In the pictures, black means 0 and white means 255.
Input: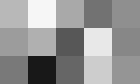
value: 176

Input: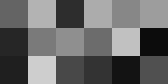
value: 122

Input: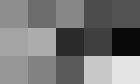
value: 172

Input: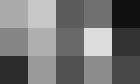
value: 176

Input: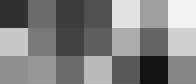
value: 121

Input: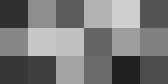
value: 199

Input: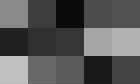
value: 48

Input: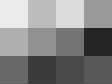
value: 145
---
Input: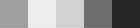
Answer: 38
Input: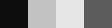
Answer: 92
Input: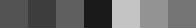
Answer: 117
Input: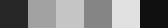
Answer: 16
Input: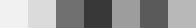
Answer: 184
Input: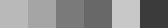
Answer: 59
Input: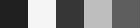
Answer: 94
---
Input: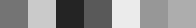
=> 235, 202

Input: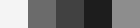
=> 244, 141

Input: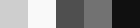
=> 249, 206

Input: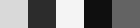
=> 244, 217

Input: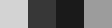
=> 211, 156

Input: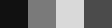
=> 217, 122

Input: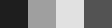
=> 225, 159

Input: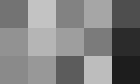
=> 195, 189

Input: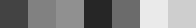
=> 234, 206
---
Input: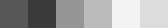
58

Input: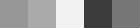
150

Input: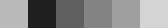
31

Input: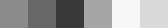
103

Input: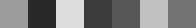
221

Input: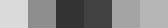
142

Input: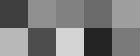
184

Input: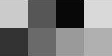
217

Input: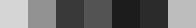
57
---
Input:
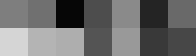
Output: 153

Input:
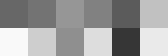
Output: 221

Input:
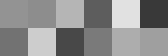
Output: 122

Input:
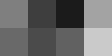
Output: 75

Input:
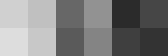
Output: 132

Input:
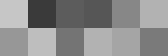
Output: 178

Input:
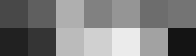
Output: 235

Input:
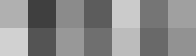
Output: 188

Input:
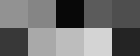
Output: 189
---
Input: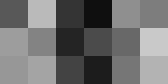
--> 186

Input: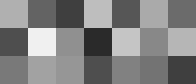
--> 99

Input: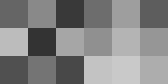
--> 137

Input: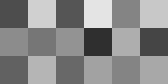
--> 208

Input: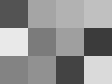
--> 165

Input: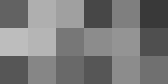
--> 175
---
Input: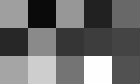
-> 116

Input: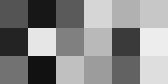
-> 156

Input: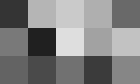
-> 113

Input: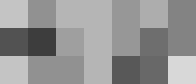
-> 88

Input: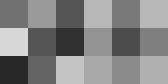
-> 168

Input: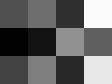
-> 126
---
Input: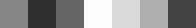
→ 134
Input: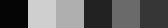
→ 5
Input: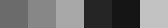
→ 107
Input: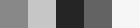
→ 136
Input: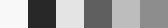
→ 248
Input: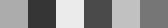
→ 172
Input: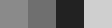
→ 138
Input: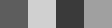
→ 93
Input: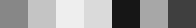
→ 135
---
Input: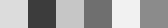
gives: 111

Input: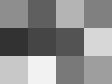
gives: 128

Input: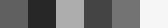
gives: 68

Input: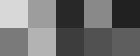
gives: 137

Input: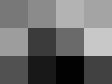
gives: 164

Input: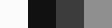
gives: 143

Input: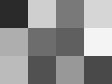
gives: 214
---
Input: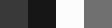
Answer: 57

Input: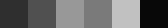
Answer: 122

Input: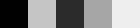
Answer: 166

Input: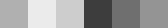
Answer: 176

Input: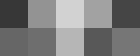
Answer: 162

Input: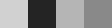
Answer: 137
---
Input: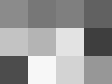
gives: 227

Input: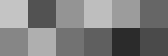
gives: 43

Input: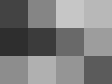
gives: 105

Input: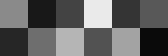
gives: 163

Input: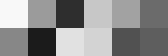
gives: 81

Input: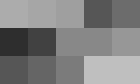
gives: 136

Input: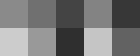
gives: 197

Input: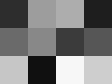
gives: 59

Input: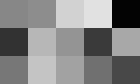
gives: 58

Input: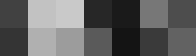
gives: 58
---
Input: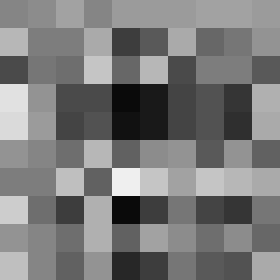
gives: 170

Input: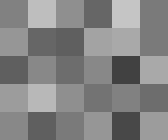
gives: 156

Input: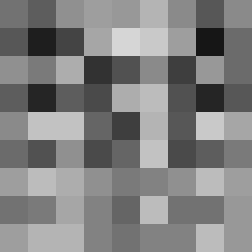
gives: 152

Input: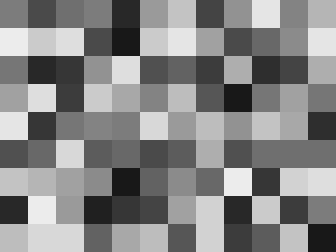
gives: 24

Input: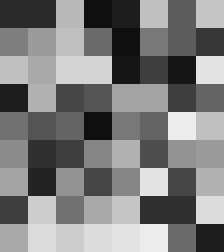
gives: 29

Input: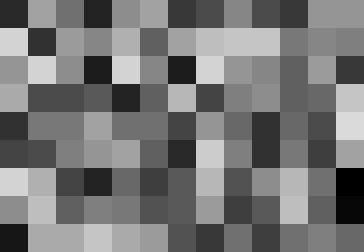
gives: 104

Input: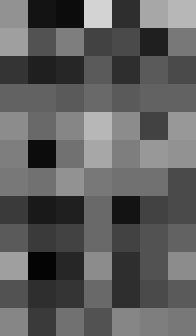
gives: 120
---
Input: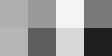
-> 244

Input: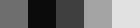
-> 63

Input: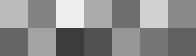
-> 237

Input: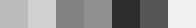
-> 130

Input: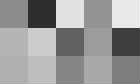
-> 226

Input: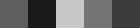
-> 200

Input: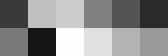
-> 205

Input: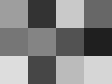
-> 201

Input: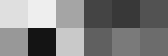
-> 165
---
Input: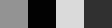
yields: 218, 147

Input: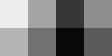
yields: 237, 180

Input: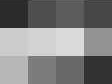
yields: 217, 210

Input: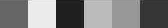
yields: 234, 188

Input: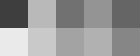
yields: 234, 201

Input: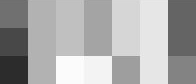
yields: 251, 243

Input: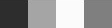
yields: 251, 165

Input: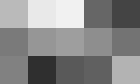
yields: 241, 233
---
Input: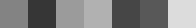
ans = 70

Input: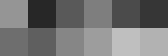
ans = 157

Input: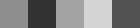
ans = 163

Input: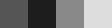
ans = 29

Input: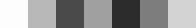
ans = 44

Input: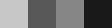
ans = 87

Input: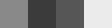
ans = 59
